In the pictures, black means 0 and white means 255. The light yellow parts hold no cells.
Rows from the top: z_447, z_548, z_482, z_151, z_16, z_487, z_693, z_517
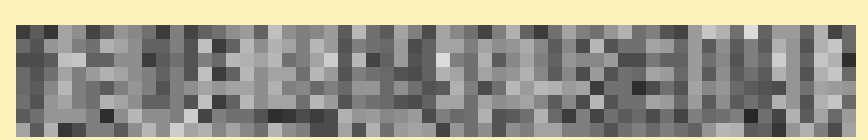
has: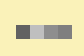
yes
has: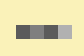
yes
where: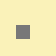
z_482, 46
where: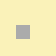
z_548, 37
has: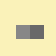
yes

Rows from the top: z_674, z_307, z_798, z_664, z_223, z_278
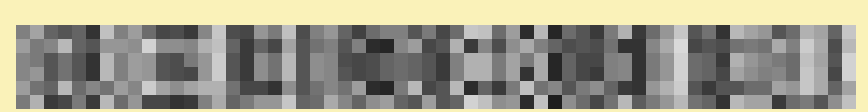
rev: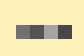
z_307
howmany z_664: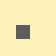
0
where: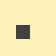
z_674, 25
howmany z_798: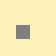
3
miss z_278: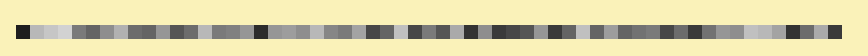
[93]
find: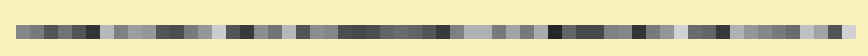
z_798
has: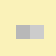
no

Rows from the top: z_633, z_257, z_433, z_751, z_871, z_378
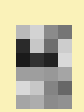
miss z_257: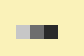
[205]
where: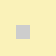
z_257, 4
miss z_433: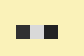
[26]
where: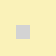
z_633, 2
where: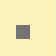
z_633, 4

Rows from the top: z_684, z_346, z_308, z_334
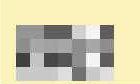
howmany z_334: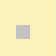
0
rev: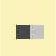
z_308
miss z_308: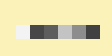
[86]
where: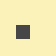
z_308, 3
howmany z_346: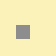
3

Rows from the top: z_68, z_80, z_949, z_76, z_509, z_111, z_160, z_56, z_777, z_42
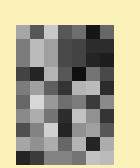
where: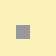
z_111, 3
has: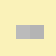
no
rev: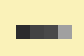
z_80
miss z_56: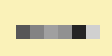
[79]
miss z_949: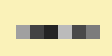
[29]
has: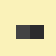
yes

